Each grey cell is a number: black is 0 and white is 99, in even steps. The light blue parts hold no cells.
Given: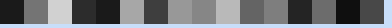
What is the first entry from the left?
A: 10
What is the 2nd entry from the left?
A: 45
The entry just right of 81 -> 17
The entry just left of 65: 10
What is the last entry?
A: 28

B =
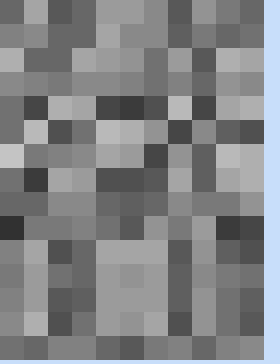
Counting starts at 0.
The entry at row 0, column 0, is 40
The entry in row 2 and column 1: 40
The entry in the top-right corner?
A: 40
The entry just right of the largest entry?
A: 47
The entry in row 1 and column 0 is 50
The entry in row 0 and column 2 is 34
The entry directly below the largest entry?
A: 44
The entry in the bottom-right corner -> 53
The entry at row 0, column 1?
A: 64
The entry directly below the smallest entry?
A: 50
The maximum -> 76
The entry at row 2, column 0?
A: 68
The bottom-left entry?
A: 44
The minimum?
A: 19
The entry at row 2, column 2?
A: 40
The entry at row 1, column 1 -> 53
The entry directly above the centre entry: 60

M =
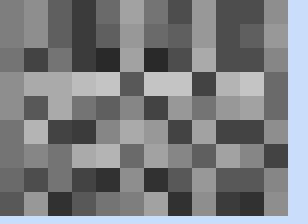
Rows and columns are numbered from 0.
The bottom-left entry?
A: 34
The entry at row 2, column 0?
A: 45
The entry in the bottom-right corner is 55
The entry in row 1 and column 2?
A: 37
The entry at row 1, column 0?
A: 49
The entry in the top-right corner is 55
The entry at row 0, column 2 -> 37
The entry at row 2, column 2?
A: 45
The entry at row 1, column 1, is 55
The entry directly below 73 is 45
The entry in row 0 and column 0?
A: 49
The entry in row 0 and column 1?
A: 55
